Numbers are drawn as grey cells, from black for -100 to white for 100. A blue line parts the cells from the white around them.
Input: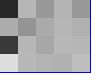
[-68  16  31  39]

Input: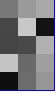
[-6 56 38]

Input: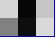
[ 66 -89]

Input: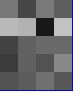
[ -6  40 -17   7]

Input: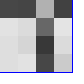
[-44  72 -56  59]

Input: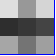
[ 74 -57  25]
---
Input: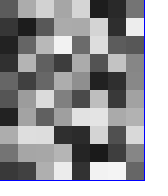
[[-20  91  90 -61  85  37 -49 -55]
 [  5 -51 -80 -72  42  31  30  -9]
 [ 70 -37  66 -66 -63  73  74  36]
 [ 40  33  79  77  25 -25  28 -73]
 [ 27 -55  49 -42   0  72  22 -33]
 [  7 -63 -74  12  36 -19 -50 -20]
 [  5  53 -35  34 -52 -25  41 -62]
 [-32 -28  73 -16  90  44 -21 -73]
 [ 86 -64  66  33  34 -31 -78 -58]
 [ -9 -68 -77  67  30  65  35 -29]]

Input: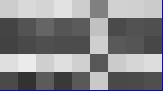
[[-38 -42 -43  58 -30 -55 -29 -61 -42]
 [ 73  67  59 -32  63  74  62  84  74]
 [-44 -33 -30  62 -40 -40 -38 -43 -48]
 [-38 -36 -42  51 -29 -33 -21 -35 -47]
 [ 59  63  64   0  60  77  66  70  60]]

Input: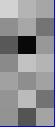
[[ 29 -34  15]
 [-10  47  16]
 [ 27  11  26]
 [ 41  52   8]
 [ 19 -93 -31]
 [ -9  31  12]
 [ 30  41  65]]

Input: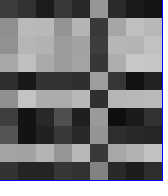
[[-64 -78 -68   2 -61 -57 -72 -71 -60]
 [ 52  39  31 -55  44  18  41  27  29]
 [-70 -68 -64  16 -68 -55 -74 -85 -34]
 [-61 -79 -88  21 -76 -38 -69 -85 -51]
 [ 45  44  43 -63  44  34  35  53  13]
 [-73 -86 -58  23 -63 -60 -60 -81 -64]
 [ 55  56  36 -57  29  22  33  50  31]
 [ 51  41  43 -52  27  22  40  42  14]
 [ 44  50  30 -55  41  16  44  45  12]
 [-84 -79 -67  18 -69 -56 -78 -61 -53]]

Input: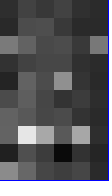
[[-67 -45 -51 -45 -19   9]
 [-71 -61 -92 -53 -38 -75]
 [-64  31 -30  32  80 -22]
 [-67 -60 -41 -44 -31 -23]
 [-65 -53 -60 -45 -26 -41]
 [-68 -59  13 -40 -23 -72]
 [-66 -62 -44 -44 -48 -61]
 [ -6 -55 -40 -43 -23  -4]
 [-67 -67 -55 -39 -40 -68]
 [-66 -62 -48 -56 -48 -64]]

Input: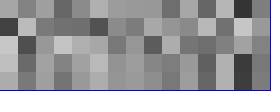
[[ -3 -52  39 -20  23  -6  11  21  17  36  20  -9  25  -5  35]
 [ -6 -54  39 -25  20  -2   5  23  15  45  26   3  27 -17  49]
 [  2  27   0 -14  -8  36 -28  18  -6  31  37  53  19 -38  56]
 [ 20  55 -11  44   8  17  32  -3   9 -36 -13 -11  -4  47 -49]
 [ -1 -59  43 -20  31 -14  19  20  22  38   9 -19  25   3  30]]
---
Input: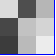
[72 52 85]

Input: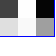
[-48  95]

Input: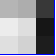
[ 42  74 -77]

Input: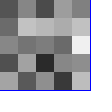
[-34  52  -2   6  48]

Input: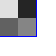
[76  4]

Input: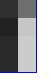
[-63  55]

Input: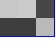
[ 56 -52]

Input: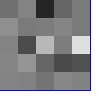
[-12  -4  44 -42   2]
